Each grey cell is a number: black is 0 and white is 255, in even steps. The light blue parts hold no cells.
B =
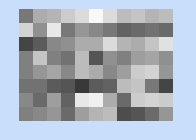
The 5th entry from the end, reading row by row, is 188
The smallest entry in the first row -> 120
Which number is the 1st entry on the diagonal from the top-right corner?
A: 188
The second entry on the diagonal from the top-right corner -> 114
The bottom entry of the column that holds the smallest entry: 158
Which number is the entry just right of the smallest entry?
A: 91
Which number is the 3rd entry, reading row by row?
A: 180
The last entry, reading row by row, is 150
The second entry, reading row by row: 172
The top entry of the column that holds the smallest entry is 219
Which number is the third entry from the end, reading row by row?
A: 85
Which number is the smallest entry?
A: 57
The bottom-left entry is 128
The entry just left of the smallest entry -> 85
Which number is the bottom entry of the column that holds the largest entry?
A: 180
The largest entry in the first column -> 211
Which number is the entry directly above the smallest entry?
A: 188
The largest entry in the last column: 225
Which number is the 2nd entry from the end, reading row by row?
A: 106
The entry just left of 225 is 196
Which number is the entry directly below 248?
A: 136
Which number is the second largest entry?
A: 240
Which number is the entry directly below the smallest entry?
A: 232
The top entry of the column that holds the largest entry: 248
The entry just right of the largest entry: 219
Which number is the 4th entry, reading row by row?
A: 204

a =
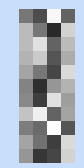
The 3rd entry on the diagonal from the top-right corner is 225
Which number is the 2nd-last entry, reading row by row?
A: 70
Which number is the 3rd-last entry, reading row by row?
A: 54
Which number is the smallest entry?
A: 41
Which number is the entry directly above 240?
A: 62
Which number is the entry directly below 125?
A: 164
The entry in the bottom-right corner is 210
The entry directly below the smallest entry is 99
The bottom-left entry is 150
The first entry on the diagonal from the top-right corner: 99
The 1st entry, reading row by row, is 119
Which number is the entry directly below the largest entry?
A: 62
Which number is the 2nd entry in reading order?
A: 77

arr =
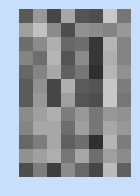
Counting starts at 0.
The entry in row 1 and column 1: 193
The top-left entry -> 90
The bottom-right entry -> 96
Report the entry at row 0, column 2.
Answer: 70
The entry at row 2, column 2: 175
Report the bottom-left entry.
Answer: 78
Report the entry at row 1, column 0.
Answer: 159
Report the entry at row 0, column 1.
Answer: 152
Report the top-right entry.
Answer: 118
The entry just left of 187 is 70
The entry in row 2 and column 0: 110

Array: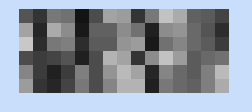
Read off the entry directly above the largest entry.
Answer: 163
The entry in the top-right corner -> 68
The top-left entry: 84
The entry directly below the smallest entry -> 25
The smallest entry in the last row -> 32
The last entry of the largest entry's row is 60
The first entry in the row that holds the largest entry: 200
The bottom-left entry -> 156
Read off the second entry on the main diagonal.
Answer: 38
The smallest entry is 19
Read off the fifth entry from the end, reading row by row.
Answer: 120
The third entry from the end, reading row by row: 97
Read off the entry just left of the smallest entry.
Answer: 113
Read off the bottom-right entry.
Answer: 171
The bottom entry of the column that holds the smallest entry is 120
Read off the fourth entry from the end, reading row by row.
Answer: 105
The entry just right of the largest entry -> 45
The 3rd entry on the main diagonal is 120
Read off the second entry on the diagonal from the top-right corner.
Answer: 84
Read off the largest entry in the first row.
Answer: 194
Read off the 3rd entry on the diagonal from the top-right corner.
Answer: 105
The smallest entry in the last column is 45
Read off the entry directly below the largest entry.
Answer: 76

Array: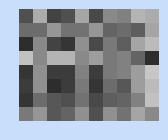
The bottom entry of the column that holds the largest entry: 137
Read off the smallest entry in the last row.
80
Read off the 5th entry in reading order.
165
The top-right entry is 172
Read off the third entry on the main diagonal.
67
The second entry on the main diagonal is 108
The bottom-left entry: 121
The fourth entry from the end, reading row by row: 144
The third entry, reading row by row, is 67
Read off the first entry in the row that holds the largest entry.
53
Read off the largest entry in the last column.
199
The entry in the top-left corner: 80
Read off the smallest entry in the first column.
45
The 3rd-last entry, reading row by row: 114

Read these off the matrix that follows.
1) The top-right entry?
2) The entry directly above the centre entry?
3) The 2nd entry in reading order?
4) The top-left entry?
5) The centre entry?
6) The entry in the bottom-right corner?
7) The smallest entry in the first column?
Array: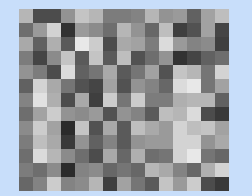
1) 190
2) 82
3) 76
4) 182
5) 117
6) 57
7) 97

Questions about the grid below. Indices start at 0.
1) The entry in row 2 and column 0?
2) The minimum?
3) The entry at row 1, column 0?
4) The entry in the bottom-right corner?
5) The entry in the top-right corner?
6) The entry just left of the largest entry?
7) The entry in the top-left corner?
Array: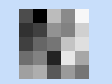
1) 64
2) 0
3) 49
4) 117
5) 247
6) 138
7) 76

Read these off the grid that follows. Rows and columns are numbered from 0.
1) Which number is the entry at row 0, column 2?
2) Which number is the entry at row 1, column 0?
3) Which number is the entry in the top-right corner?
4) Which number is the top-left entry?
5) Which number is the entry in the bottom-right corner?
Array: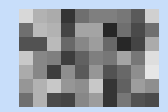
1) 171
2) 111
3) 208
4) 216
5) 74

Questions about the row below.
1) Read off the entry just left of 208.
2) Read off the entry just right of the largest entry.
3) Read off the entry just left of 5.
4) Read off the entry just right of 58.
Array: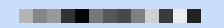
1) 127
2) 35
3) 50
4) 237
